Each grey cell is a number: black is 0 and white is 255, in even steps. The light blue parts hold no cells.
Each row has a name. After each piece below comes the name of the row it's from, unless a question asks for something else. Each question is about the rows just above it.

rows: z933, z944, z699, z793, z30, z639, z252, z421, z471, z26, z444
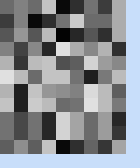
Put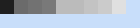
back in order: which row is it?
z421
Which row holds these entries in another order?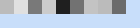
z421
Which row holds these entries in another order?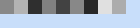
z793
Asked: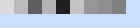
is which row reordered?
z252
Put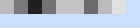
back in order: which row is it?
z639
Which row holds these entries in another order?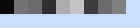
z933

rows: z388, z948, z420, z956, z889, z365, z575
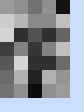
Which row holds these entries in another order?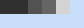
z420
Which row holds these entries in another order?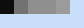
z575
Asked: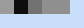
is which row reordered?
z575
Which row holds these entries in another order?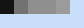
z388

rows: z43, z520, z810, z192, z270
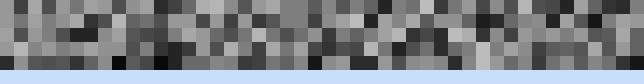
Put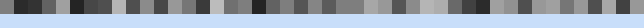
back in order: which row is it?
z43
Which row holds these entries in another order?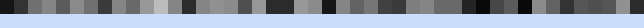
z270
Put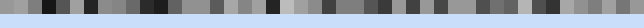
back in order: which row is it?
z520
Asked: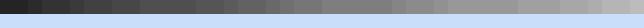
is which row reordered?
z810
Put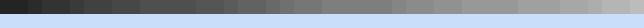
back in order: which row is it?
z192
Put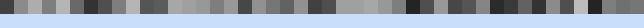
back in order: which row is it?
z192
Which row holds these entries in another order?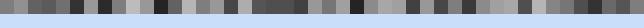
z810

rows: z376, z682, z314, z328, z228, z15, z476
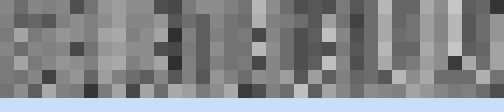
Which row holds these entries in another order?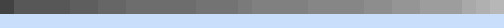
z682
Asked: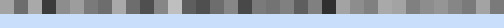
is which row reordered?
z228

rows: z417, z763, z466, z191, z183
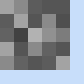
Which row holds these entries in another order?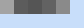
z183
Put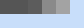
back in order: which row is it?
z417
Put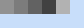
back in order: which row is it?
z466
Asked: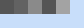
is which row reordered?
z191
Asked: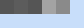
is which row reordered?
z417

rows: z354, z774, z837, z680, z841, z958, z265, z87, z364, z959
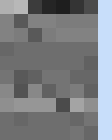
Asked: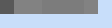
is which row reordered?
z774
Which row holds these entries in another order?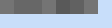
z958
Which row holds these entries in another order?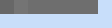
z959
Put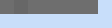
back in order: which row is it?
z680
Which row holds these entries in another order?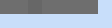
z680
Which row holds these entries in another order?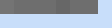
z959

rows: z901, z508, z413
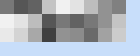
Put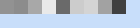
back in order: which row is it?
z413
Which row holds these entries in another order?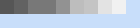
z508

